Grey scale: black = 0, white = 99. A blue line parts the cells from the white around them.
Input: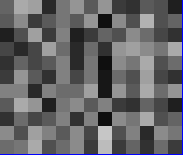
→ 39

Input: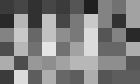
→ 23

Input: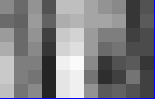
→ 53

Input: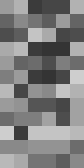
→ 60

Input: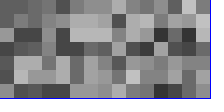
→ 37

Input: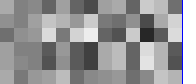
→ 66

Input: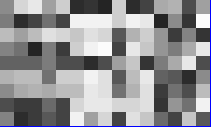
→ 54

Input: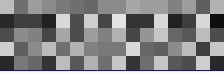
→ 73
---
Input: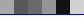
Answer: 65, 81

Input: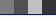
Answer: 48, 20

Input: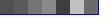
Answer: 31, 41

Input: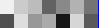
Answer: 93, 35

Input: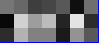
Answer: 46, 34

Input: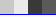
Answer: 78, 35
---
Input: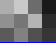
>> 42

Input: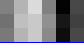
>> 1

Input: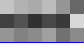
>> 58

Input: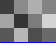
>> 68

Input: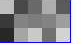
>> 67

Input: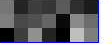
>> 18
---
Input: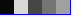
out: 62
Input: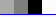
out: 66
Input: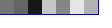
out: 77
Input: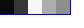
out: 67
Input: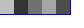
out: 64
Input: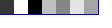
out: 88
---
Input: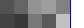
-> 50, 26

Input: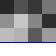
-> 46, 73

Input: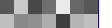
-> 34, 74

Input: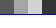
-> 20, 34

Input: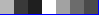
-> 29, 71

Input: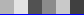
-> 25, 70

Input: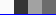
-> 42, 97

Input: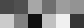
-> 57, 79

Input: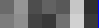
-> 18, 48

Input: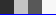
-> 96, 18
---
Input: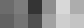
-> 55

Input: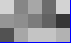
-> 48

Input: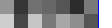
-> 33

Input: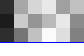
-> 72

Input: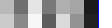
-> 68

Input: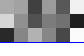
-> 48

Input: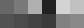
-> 13

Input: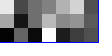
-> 53

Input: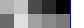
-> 29
